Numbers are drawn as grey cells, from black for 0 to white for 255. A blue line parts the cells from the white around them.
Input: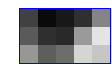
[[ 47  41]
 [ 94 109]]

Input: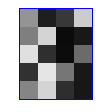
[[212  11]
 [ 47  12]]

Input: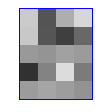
[[ 85  63]
 [148 161]]

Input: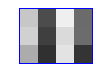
[[ 63 218]
 [ 48 227]]

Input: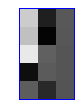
[[ 4 87]
 [96 85]]

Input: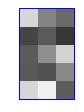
[[ 90  54]
 [143 210]]

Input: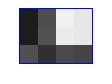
[[ 82 235]
 [ 48  73]]
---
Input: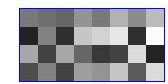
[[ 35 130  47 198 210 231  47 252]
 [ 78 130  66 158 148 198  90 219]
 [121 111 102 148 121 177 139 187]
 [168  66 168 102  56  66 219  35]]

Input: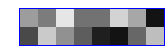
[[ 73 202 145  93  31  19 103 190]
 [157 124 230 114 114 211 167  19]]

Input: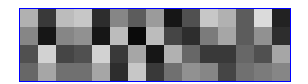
[[ 80 210  69  80 210  57 166  22 177 103  57  57 103  80 166]
 [103 166 112 112 166  45 199  57 112 145 134  69 112 123 134]
 [134  22 134 145  22 188  10 188  69  45 123 166  92 145  45]
 [177  57 188 199  45 134  92 155  22  80 199 177  92 219  34]]

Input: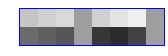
[[107  96  86 158  55  43  66 158]
 [197 208 217 158 208 228 240 158]]

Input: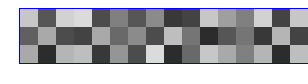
[[ 96 169  76  67 169 105 139  76 190 117  44  86 117  56 181  67]
 [169  44 181 190  56 149  76 219  44 105 199 169 128 181  44 190]
 [199  86 210 219  76 128  86 139  56  67 199 159 128 210  67 199]]

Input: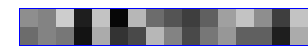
[[108 131 119  19 171  51  73 183 131  73 119 151  96  96  30 171]
 [142 131 205  30 195   7 183 108  84  62  96 160 195 142  62 195]]

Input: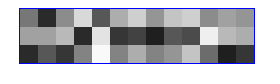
[[ 42  87  54 131 249 131 173 131 149 196 108  31  54]
 [119  42 140 217  87 173 207 149 196 207 140 161 149]
 [161 161 185  42 227  54  66  31  87  75 239 185 173]]
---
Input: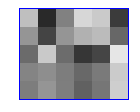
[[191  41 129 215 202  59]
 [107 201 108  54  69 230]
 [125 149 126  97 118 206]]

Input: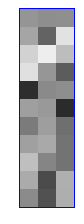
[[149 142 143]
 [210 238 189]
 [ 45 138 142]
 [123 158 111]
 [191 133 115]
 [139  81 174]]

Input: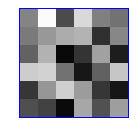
[[132 251  75 217 128 114]
 [ 98 178   9  52 161  29]
 [ 54 150 207 156  54  22]]

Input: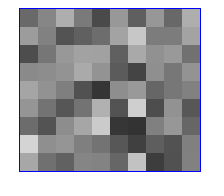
[[105 134 174 122  74 152  95 151 104 174]
 [ 77 118 152 162 161  96 169 145 153 113]
 [165 146 127  81  53 142 153 102 119 129]
 [108  83 141 166 203  54  51 128 151 102]
 [167 112  97 133 131 102 194  61  81 129]]

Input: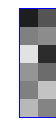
[[ 30  84]
 [226  44]
 [128 195]]

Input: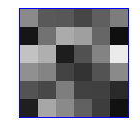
[[138  89  87  70  95 125]
 [194 175  29  81 131 235]
 [ 83  72 126  65  64  42]]

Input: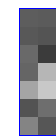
[[ 93  91]
 [105  59]
 [165 200]
 [132  86]]

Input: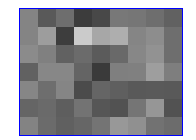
[[132  89 110  60  72 120 118 110  97]
 [139 128  97 107  91 105 135 146 110]
 [134 110 133  75 101  95  89  90  89]
 [131 107  96 102 116 152 144 114 108]]
